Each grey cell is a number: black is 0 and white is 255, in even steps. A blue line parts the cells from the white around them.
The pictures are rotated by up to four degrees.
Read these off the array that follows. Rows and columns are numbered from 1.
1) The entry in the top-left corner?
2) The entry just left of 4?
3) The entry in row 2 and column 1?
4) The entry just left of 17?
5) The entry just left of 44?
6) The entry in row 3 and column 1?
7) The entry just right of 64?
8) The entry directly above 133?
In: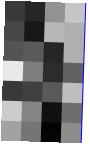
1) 57
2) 117
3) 71
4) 133
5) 125
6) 84
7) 90
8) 64

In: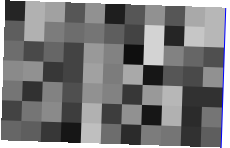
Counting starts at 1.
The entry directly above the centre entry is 130
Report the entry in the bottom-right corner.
94
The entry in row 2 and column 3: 124
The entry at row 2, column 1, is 94
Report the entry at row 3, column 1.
109
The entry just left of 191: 22
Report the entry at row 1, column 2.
177
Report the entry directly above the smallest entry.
67
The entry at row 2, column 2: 177
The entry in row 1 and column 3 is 161
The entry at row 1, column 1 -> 37
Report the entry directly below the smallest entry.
169
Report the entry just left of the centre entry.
161
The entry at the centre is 124
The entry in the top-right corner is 183
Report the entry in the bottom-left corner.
102
